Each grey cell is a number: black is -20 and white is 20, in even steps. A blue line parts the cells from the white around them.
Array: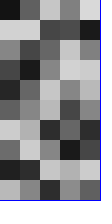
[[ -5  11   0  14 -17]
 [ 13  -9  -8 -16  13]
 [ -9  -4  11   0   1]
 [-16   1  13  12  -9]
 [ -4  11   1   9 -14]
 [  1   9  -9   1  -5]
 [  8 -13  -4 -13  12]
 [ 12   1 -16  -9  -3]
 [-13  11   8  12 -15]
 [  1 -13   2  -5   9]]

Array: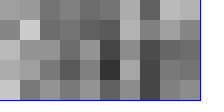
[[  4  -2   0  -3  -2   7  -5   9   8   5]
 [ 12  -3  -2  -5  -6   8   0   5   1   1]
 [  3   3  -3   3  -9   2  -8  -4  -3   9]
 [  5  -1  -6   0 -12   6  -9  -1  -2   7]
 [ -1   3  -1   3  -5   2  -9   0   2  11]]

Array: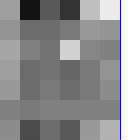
[[-17  -6 -12  10  17   5]
 [ -3  -3  -1   4   3   3]
 [  0  -2  13   1   0   6]
 [ -3  -2  -4  -1   3   5]
 [ -3  -1  -3  -1   2   4]
 [ -1   0   0   0   0   0]
 [ -8  -3  -6   4   8   2]]

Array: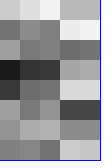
[[ 15  18   9   9  12]
 [  2   0  17  18  -2]
 [ -1   0  -3  -2   5]
 [-12 -11   6   7 -16]
 [ -3  -2  14  14 -11]
 [ -1   3  -9  -9   5]
 [  7   8   2   2   3]
 [  1  -2  12  11   0]]

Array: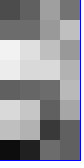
[[ -5   5  -2  -8]
 [ -3   4  10  -3]
 [ 15  10   4  18]
 [ 14  14   8  17]
 [ -4  -3   9  -5]
 [ 11  -5   6  14]
 [  8 -11  -5  10]
 [-15  -3  -5 -18]]

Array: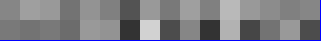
[[  5   4  -2   3   0  -7   4  -1   5   0   9   4   2   0   1   1]
 [ -2  -1  -3   4   3 -12  13  -8   1 -12   8  -9  -2   4  -8  -1]]

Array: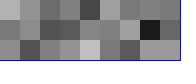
[[  3  -3   0  -9   5  -1   0  -1   8]
 [  2  -7  -6   1   0   5 -16  -4  -1]
 [ -7   0   3  10  -1  -6   4   4   2]]

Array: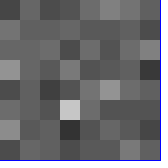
[[ -4  -8  -7  -3   0  -2  -5  -9]
 [ -5  -5  -4  -6  -6  -5  -8  -2]
 [ -4  -3  -8  -3  -7  -3   0  -4]
 [ -4  -6  -1  -7  -6  -5 -11   3]
 [ -5 -10  -7  -2   3  -3  -5  -8]
 [ -5  -7  11  -3  -7  -7  -7  -3]
 [ -6  -5 -12  -7  -4  -6  -9   2]
 [ -4  -5  -8  -6  -6  -1  -5  -8]]

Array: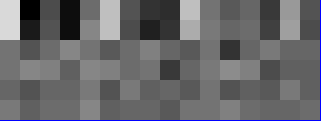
[[-20  -8 -18  -3  10  -7 -12 -13  10  -2  -6  -4 -11   4  -7  14]
 [-16  -7 -18   1  10  -8 -15 -12   7  -1  -4  -3 -10   5  -8  14]
 [ -7  -3   1  -2  -6  -3   0  -4  -6  -2 -12  -4  -1  -4  -4  -2]
 [  1   0  -5   1   0  -3  -2 -11  -4  -1   2   0  -8  -5  -5  -2]
 [ -7  -4  -4  -1  -7  -1  -5  -4  -6  -2  -7  -5  -6  -1  -5  -4]
 [ -5  -3  -3   1  -5  -4  -4  -6  -2  -2   0  -3  -4  -4  -3  -1]]
